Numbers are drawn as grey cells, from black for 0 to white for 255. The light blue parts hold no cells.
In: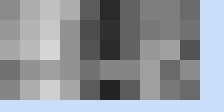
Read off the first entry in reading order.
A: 139
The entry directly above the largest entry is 200
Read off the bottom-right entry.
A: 106
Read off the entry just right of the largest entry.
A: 146
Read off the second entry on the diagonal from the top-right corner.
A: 126
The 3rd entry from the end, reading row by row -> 159
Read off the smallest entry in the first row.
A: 42
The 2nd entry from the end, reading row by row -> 120
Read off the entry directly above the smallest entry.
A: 133
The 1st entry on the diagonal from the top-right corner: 106
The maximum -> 214
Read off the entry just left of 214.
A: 186
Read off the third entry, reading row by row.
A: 192
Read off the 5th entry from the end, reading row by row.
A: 35
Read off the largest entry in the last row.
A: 207

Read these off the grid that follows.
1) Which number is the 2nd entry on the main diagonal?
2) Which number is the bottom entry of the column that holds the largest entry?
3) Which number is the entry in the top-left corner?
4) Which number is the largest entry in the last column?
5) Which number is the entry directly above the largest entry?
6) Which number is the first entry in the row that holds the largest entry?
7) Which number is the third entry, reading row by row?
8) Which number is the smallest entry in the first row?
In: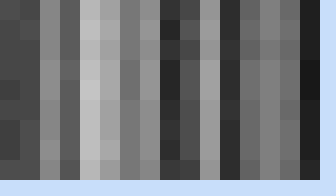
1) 77
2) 183
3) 77
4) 38
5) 190
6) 63
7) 134
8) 31

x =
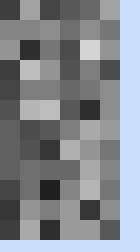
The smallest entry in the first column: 54
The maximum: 212
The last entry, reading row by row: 88
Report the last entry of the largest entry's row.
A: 148
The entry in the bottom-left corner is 62
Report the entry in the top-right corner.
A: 162
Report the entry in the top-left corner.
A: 62
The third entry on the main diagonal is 118
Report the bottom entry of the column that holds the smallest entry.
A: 46
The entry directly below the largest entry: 125
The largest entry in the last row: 169
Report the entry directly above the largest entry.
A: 140
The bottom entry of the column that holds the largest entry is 154
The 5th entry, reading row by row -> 104
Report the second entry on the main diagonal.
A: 132
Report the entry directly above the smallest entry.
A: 104
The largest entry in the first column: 148

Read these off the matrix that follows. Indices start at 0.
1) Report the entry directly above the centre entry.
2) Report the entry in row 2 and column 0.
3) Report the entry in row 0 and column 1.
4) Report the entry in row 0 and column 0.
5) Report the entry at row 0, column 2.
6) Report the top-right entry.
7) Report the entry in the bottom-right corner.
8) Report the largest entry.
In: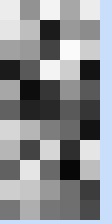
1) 54
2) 161
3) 146
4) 236
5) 243
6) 236
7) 74
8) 250

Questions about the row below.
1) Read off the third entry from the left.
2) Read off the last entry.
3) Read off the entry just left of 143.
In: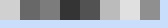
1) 124
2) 143
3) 224

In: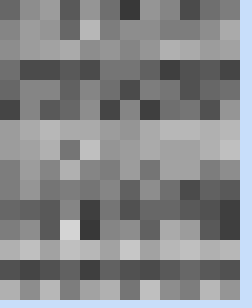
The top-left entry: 103
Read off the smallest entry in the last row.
117
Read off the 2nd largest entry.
198
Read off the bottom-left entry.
176
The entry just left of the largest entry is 89
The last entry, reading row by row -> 149
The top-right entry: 125
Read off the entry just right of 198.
162
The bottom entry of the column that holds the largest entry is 125
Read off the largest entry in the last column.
191
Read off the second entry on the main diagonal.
156
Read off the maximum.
212
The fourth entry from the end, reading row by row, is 141
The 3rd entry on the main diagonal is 162
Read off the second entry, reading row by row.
141
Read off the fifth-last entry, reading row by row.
191
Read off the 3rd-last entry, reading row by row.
125
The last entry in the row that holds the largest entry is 63
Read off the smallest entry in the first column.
69
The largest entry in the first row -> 156
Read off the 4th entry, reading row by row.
89
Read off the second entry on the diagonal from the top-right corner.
141
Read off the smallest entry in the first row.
56
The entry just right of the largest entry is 56
